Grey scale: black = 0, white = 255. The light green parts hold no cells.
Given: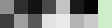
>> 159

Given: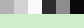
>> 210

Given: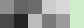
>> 36

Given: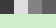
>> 222

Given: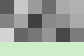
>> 102

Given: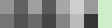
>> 82
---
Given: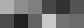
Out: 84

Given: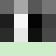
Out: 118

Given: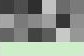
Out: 122

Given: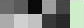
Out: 69

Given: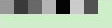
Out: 82

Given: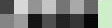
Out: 103

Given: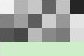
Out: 37

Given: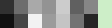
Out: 134
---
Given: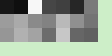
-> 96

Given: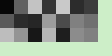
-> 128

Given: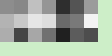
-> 77

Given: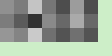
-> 83

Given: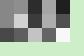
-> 248

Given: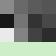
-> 44

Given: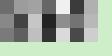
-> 206
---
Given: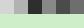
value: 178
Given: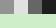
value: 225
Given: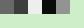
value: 61
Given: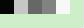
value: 198
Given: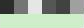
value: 117
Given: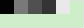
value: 121
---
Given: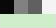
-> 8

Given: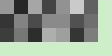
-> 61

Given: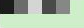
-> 28

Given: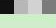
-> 17

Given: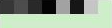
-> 55

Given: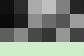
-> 94
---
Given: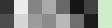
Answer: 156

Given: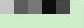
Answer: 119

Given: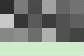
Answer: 109

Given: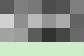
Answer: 91

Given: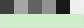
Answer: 98

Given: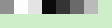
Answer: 228
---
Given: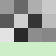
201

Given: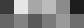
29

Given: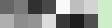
211

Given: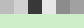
161

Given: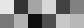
129

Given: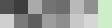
143

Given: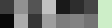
69

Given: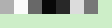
119

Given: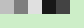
67

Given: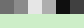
64
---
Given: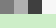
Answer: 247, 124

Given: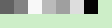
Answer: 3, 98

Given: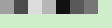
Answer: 118, 160

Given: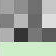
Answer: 198, 175

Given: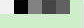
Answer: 97, 240

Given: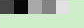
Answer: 225, 69

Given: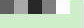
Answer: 252, 97

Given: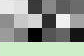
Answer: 107, 155
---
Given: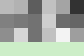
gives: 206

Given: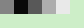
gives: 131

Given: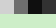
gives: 50

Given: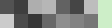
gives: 182

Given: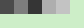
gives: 125

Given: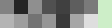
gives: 166
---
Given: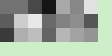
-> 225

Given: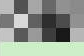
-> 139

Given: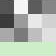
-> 134

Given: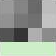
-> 188

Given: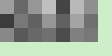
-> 143

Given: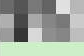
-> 183

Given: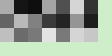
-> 51

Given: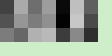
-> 95

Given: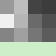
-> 60

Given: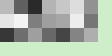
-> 146
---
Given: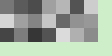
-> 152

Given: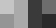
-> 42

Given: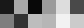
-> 203

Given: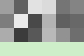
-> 104

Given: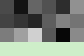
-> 116

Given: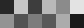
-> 26
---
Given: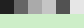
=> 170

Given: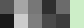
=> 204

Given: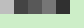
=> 68

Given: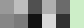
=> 123

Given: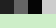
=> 32

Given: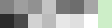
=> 187

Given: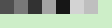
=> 163
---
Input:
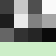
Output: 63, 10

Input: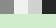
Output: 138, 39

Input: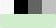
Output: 247, 192

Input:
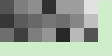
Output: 83, 83

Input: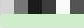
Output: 213, 83

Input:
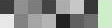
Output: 61, 111

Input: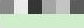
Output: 137, 91

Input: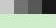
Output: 202, 25
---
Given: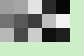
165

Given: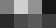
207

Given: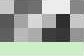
103

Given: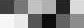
119

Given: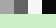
99

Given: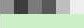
60

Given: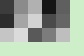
139

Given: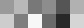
184

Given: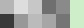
221

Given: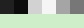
12
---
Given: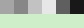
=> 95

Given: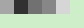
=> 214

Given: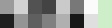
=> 202

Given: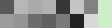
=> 55

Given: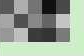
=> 73

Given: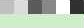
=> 255

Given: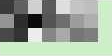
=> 222
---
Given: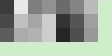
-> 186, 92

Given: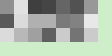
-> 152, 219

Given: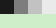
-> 234, 26

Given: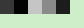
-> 28, 55

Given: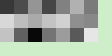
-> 122, 195

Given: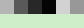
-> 152, 181

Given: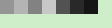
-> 21, 149

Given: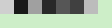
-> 188, 207
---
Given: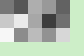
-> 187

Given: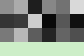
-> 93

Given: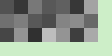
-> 48

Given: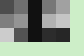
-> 17

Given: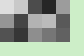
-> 142

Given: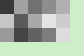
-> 98

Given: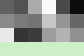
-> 60

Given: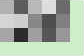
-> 159

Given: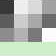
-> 121
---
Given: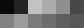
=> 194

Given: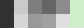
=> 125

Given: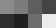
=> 94

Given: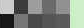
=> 157

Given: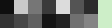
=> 118

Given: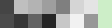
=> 179

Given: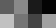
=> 26

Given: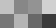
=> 147

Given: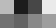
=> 71
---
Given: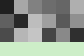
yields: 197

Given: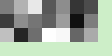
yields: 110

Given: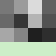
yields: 31

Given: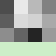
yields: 36

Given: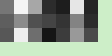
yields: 110

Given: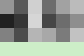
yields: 181

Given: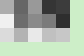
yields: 233

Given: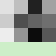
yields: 12
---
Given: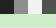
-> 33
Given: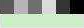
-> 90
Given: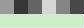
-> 154
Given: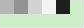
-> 182
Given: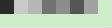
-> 43
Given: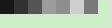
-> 24
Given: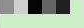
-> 143
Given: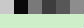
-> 201
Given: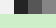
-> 241
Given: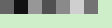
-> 100
